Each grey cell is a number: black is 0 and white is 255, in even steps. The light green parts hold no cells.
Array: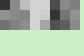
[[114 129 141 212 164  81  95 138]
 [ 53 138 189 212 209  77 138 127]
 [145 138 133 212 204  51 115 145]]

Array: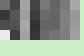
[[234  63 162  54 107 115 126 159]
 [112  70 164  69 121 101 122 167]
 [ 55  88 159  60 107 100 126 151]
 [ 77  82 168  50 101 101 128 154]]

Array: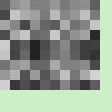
[[205  56  78  54  94  79 134  91  54  92]
 [ 99 143 159 127 127 150 121 138 142  95]
 [ 70 196 172 159 122 185 135 150 190 123]
 [165 134  72 143 102  92 173 113 132 197]
 [ 77 168 197 105 112 200 111 145 163  41]
 [204  71  91  34  76 106 136  90  62  64]
 [196  68 103  33  82 110 128  93  61  51]
 [115 148 158 101 102 168 129 130 139  73]
 [152 179  82 154  84 127 192 117 169 210]]

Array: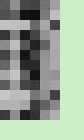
[[ 59 140  32  51 144 175]
 [ 88 144  72  67 113 159]
 [ 80  95  18  15 122 190]
 [193 191 185 104 168  69]
 [ 55 130  28  67 146 169]
 [140 189  87  35  98 171]
 [ 66 142  21  66 146 168]
 [101 170  40  42 151 171]
 [168 194  98  21 151 147]
 [ 91 156  68  58 154 162]
 [199 187 189 117 144  64]
 [178 179 166  59  98 136]]

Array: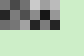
[[109 118 162  36 125  36]
 [120  73 113 202 159 187]
 [ 37 124  79 140  22 151]]

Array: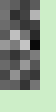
[[100  95  52 116]
 [110  94  62  91]
 [116  47  66 180]
 [108  86  54  65]
 [ 89 191 116  41]
 [152 124 196   9]
 [ 83  53  86 124]
 [106  82 152  85]
 [ 70 145  75  56]]

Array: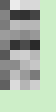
[[ 96 219 181 206]
 [ 93 235 215 217]
 [132  53  49  68]
 [123 189 183 183]
 [156 150 138 152]
 [129  51  75  41]
 [ 87 202 207 184]
 [139 139 183 198]
 [113 189 154 122]]
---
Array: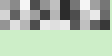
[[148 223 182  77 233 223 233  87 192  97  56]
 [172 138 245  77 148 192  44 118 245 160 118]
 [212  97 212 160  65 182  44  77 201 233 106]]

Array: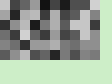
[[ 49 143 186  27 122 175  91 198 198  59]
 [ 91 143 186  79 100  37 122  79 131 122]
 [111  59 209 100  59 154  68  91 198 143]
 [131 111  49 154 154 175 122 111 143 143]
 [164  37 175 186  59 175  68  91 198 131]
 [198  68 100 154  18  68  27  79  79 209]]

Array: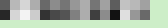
[[ 39 214 243 204  51  73  84 128 173  63 140  18 223 151 105]
 [ 93 184 214 173 105 140 117 151 173 117 161  93 194 184 161]]

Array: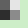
[[ 45 139]
 [ 96 229]]

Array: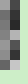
[[101 198]
 [111  52]
 [121  41]
 [130 180]
 [141  52]
 [151  83]
 [162  72]]

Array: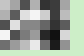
[[ 80 224 135 135 102  51  92]
 [111 155 188 233 111  27 146]
 [177  92 224 244 206  60 188]
 [197 165  80 177  51  60 165]
 [244  80 123 155  39  17 215]]

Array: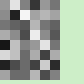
[[ 22 192 129 152 227 117]
 [ 33  76 107  65 204  43]
 [117  98  87 182 117  98]
 [140  33 245 163 182 163]
 [152 227 129  54 152 117]
 [163 107 107 182  76 129]
 [172 140  76 236 140  87]
 [216 192 107 172  65 172]]
